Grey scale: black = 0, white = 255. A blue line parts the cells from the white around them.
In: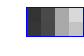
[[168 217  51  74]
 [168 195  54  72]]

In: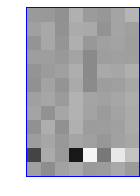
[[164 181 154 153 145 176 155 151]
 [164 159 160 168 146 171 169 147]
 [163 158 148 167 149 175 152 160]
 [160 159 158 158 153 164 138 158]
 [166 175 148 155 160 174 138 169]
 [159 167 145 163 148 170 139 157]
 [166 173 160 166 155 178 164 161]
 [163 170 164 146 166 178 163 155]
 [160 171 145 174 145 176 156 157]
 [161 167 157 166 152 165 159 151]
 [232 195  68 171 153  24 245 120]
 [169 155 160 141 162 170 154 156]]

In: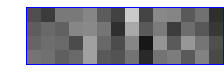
[[113  47  78  59 121 121 134  92  66 202  68 136 133  89]
 [ 87  56  93 105  97 134 137 117  47 168  89 123  61 109]
 [117  79 101 109 105  75 160 104  76 134  23 149  90 151]
 [130  73 116 112  95 105 160  89  83 115  41 115 124  90]]

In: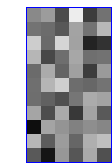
[[ 61 114 137 156  76 237]
 [115 184 115 108  87 163]
 [ 35  50 205 106 213 162]
 [111 114 182  72 110 167]
 [ 60 154 107 171 100 160]
 [103 115 111 181 207 109]
 [171 163 110  97  79 118]
 [163  89 165  77 170  56]
 [142 134  14 164 148 129]
 [175 191 183  92 156 102]
 [170  80  89  21 151  86]]

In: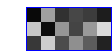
[[ 60  29   9 160  49  71]
 [153 218 199  13 150  68]
 [ 92  34  56 205  76 143]]

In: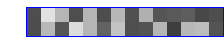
[[ 71  78  78 226 181  78 181  77 183  80 176  85  89  93]
 [188  84  77 184  85 220 181  98 195  79  83 181  62 183]]
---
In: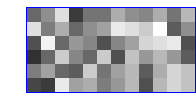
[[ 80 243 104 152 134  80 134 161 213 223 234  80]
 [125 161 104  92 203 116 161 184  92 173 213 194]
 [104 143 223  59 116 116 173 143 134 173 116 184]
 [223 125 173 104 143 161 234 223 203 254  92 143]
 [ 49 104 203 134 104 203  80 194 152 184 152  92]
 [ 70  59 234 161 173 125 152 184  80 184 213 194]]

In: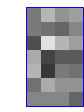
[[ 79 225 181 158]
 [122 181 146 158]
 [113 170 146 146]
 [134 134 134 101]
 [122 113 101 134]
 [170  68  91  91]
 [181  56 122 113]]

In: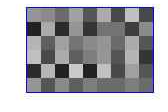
[[ 43 181  34 202  34 192  73 160  85]
 [ 34 171  43 149  53 116 116  62 138]
 [149 138 107 160  85 171  73 192  73]
 [181  95 160 116 138 149 107 171  85]
 [149  85 138  95 126 107 107 126 107]
 [192  73 171  95 126 149  85 181  53]]

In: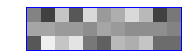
[[ 87 239 197 228 120  96 185 174 197 108 108]
 [165 165 154 154 142 165 154 142 142 142 131]
 [131  65 197  87 217 154 174 217 185  65 120]]

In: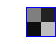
[[ 14 189]
 [127  34]]

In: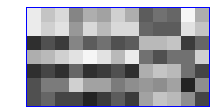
[[235 208 226 152 217 185 217 217 102  92  92 226 196]
 [235 196 217 133 174 162 208 174  92 113 102 246 174]
 [174 185 208 226 246 226 185 235 113  80 113 113 208]
 [ 80 123 123 208 162 162 123 142 152 142 162  35 142]
 [ 80 102  69  69  35  59  92  59 162 196 185 142  69]
 [ 47  80  59 133  92 113  80  92 185 185 196  59 102]
 [ 47  69  47 102  47  59  80  47 174 196 185 113  69]]
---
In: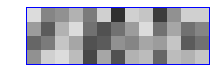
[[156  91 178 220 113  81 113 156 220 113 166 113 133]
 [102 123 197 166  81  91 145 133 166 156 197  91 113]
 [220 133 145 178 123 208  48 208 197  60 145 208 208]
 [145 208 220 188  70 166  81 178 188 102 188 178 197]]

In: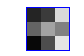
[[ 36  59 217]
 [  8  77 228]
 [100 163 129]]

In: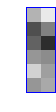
[[ 98  45]
 [ 79 129]
 [150 140]
 [210 159]
 [150 169]
 [179 233]]

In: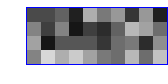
[[162  22  86  86  86  54 109 121  44 143]
 [131  63 131  22  63  44  98 184 162 109]
 [ 74  74  98  32 174 121 152  54 152  32]
 [131 215 174 203 162 121 109 184 109 194]]

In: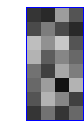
[[ 53  41 157  84]
 [114  64 167 125]
 [179  93 134 104]
 [ 53 114  53 104]
 [ 74 125  74  41]
 [190 145 199  84]
 [104 157  18 179]
 [ 84 179 134  64]]

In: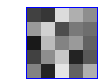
[[131  35 229  98 175]
 [ 65  54 220 175 142]
 [ 65 142 199  35  88]
 [ 25 187 131 154  98]
 [154 209  77 121 110]]

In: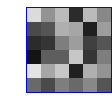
[[ 43  53 126 157  64  85]
 [105  74 126 105 136  85]
 [ 74  85 175 166  32 157]
 [ 20  94  94 199  53 126]
 [219 147 187  43 187 136]
 [228 166 199  32 175 147]]

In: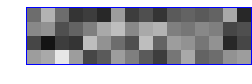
[[ 70  20  61  52 190 146 109  79 190  99 157 146 118 146  40  70]
 [136 146  79  99 127 169 190 136 169 179 127 118 136 127  70  79]
 [157 169 231 157  70  90 157 127  90  61 118 169  99 109 146 157]
 [109 179 109  52  61  40 157  61  79  52  90  99  90  99 169  40]]

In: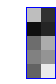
[[ 16  37]
 [190  49]
 [129 148]
 [109 172]
 [ 99 234]]
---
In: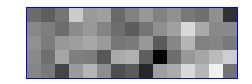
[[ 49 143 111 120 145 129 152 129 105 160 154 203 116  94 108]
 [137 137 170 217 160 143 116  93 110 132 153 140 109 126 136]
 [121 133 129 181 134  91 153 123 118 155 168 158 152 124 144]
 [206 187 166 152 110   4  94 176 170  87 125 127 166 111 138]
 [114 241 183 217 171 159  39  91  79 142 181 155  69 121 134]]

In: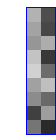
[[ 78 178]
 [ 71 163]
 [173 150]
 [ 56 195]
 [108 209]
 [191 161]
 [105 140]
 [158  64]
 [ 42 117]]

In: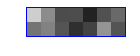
[[105  81  34  77  76 140 206]
 [ 84 148  66  47  84 130 116]]

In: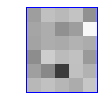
[[145 195 185 192 158]
 [248 157 144 173 165]
 [172 178 170 173 163]
 [154 193 187 205 141]
 [178 192  59 136 159]
 [198 172 182 193 184]]

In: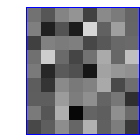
[[101 123 138  65 148 132  86 114]
 [102 159  97 214  28  83  32 127]
 [106 104  88  71 127 123 129  64]
 [191 103 170 114  69 106 205 112]
 [144 150 162  22  80  90  39 122]
 [110  73 169 130 121 138  52  93]
 [ 47 119 100 143 125 156  94  94]
 [107 143  94 100   7 175  86 122]
 [ 56 125  96 177 102 141  94  72]]

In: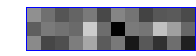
[[ 74  90  87  67 116 133  72 122 100  85 112 144]
 [103 160 193 117 122   2 109 204 106 114 122  94]
 [ 32 110  49  88  24 121  91 167 125  79  70 138]]

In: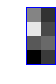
[[ 50 132]
 [ 72 231]
 [105  88]
 [ 58   1]]
